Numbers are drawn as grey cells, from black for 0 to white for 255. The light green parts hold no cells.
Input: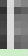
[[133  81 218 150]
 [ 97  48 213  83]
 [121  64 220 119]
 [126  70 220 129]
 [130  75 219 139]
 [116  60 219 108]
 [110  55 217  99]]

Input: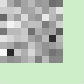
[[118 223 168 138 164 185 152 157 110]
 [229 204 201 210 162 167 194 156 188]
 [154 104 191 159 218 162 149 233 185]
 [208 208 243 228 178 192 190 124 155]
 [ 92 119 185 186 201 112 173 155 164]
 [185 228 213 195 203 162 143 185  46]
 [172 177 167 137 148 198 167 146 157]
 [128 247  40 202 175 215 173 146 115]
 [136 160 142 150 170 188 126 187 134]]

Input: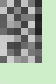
[[ 44 136 202  77 193 117]
 [ 88 198  76 135  66 202]
 [ 33  92 179  75 122 124]
 [ 42  94 166 148  66 203]
 [ 34 110  78  65 184 115]
 [109 202 198 155  79 203]
 [ 65 204  74  68 105 132]
 [106 207 117  81 193 120]
 [ 92 100 207 154 139 196]]

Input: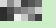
[[109 216 141 199  66  86]
 [207  44  76 116 138 157]
 [ 65  46  66 239 199 125]]

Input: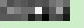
[[104 127  80  94  86  75  87  80 113 128]
 [ 47  83 144 126 108 109 245  54  89 165]
 [ 24  88  88  91 100  28  64   4  78  69]]

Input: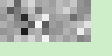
[[135 179 195 102 188 214 164 172 159 188 175 198 148]
 [142 162  91 121 158 193 119 167 166 187 210 175 144]
 [168 148 172 126  42 169 187 237 156 166 165 111 143]
 [226 175 158 142 141  92 245  92 157 147 166 180 192]
 [172 148 158 169  27 167 178 120 146 151 177 158 236]
 [146 175 150 203 183 213 176 242 163 180 158 174 131]]

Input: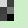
[[ 64 214]
 [120  61]
 [  8  68]]

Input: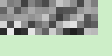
[[126 172 124 135  66 131 101  75 137 196 174 142  72 163]
 [161 100 160  90 133 168 148 144 162  78  84  88 151 169]
 [127 138 146 161 162 145 158 196 120  62 110 159 188  86]
 [ 94 211  78 224 146  69 113 140  72 168 214 224 125  81]
 [185  42 233  37  49 228 146  97 204 139  54  31  53 192]]
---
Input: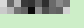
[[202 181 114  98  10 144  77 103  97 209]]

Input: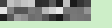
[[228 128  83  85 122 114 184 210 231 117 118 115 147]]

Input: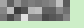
[[134 189  60  81 183 190  98  96 135 112]]

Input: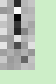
[[150 159 250 172 181]
 [195 179  53 184 165]
 [162 154 225 179 196]
 [160 176 156 176 150]
 [172 160 169 192 186]]

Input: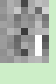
[[152 171 199 127 175 107 209]
 [161 155 132 153 145 190 131]
 [156 144 102 142 137 255  83]
 [144 163 125  74 162 253 134]]

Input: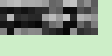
[[ 24  17  29  18  30  43  47 104  92   8  14  82  67 100]
 [ 21  25   8  23  15   6  54 111 125  13  10 104  69 124]]
